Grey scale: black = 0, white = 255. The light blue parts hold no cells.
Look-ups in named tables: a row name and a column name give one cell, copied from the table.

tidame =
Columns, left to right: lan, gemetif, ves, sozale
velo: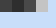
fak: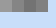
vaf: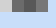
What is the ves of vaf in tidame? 88
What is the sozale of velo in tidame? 196
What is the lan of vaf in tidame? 210
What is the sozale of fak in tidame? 128
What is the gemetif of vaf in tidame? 107
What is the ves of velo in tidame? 73
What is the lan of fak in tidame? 154
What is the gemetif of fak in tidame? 133
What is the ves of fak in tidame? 115
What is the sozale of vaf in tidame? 119
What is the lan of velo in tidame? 64
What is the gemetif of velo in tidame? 46
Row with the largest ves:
fak

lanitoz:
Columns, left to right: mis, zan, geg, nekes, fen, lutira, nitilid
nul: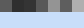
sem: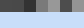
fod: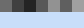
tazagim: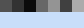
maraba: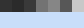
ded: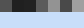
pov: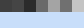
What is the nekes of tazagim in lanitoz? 103
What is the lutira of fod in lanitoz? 95
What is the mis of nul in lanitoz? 91
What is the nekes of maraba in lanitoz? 115
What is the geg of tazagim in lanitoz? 11
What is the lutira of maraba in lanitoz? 87
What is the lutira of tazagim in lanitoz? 64
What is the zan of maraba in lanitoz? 43
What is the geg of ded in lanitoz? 34

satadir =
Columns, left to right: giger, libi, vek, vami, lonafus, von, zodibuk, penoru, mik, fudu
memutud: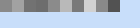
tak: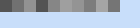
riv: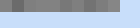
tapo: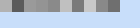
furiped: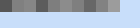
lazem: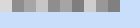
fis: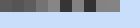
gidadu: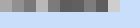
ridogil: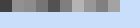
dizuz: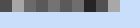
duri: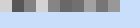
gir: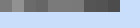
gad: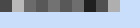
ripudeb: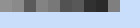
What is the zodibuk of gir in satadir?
121
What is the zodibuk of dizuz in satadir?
110
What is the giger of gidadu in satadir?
169
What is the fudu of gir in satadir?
76
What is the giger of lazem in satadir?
217
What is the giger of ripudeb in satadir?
145
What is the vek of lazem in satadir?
166
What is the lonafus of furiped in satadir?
126
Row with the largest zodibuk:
ridogil

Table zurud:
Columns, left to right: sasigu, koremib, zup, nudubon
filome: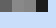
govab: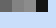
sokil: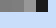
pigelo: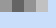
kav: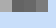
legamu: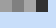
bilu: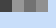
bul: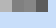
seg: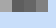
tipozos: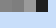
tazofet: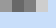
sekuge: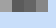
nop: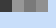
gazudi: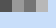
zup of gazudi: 117
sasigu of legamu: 158
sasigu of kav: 172
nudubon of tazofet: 206
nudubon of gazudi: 184
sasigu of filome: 97
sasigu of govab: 101
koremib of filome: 137
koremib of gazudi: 153
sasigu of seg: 167
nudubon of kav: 123
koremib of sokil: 126
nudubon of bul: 92
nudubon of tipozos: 31
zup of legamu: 166
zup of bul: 134
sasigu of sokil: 124

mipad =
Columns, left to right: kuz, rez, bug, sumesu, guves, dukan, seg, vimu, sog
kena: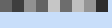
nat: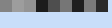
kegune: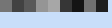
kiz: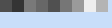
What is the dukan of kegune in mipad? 54
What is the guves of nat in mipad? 78
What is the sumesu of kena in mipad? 99
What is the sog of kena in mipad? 45
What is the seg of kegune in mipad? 20
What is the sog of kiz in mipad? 180

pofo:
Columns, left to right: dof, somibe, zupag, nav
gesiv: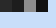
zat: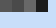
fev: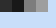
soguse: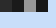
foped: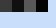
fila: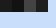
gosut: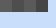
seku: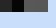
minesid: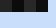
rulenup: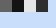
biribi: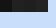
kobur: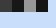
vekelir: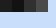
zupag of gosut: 90
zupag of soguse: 151
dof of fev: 45
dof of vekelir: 29
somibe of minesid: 11
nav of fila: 30
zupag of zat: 104
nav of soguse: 23
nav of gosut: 69
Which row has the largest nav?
fev

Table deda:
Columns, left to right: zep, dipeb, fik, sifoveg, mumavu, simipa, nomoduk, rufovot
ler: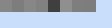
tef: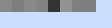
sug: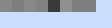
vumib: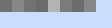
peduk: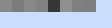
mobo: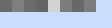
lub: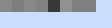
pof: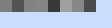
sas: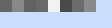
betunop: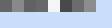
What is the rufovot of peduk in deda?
125
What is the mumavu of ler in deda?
63
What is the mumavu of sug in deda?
59
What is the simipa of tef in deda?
147
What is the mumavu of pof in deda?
57
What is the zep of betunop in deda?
101
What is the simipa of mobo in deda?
124
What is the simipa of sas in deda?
74
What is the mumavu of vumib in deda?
179
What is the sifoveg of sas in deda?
105
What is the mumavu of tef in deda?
52
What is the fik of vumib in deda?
114
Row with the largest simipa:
pof

